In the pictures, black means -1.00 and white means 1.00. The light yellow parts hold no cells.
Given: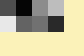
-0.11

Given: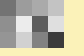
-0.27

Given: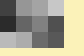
0.01

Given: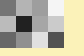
0.30

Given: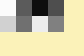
0.86

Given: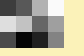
-0.20

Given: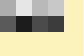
-0.41

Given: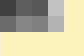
0.00
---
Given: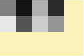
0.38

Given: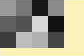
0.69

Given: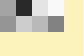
0.78

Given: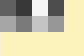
0.91

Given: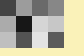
0.67

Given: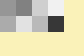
0.62

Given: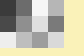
0.75

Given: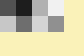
0.39
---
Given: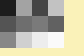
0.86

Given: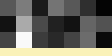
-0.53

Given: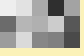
0.06

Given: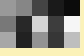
0.15

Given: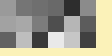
-0.55

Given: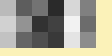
-0.38

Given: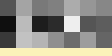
0.41

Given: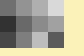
0.48

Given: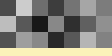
0.07
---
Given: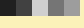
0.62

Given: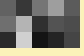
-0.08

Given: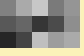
0.56

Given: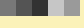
-0.61

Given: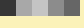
0.54

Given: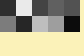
-0.47
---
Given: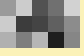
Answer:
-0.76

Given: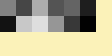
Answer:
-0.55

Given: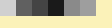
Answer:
0.08

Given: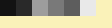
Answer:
-0.27

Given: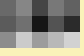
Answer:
0.44

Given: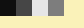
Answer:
0.80

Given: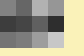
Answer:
0.23

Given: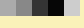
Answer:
-0.95
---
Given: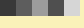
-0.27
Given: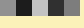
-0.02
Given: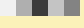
0.37
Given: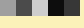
-0.41
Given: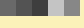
-0.18
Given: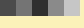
-0.09
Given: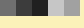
-0.13
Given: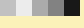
0.34
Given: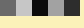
-0.17
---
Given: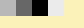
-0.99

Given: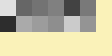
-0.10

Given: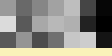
0.05

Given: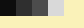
-0.40

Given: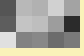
0.39

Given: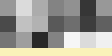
0.35

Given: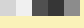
-0.37

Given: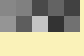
-0.43
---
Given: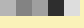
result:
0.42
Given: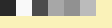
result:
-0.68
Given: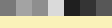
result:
-0.05
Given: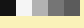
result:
-0.85
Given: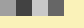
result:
0.25
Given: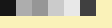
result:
-0.83
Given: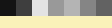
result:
-0.84
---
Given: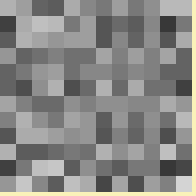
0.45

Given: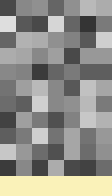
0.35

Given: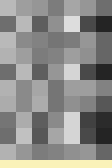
-0.14

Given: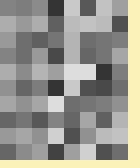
0.25

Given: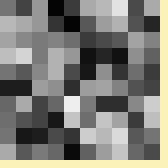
0.33

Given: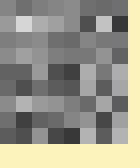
-0.12
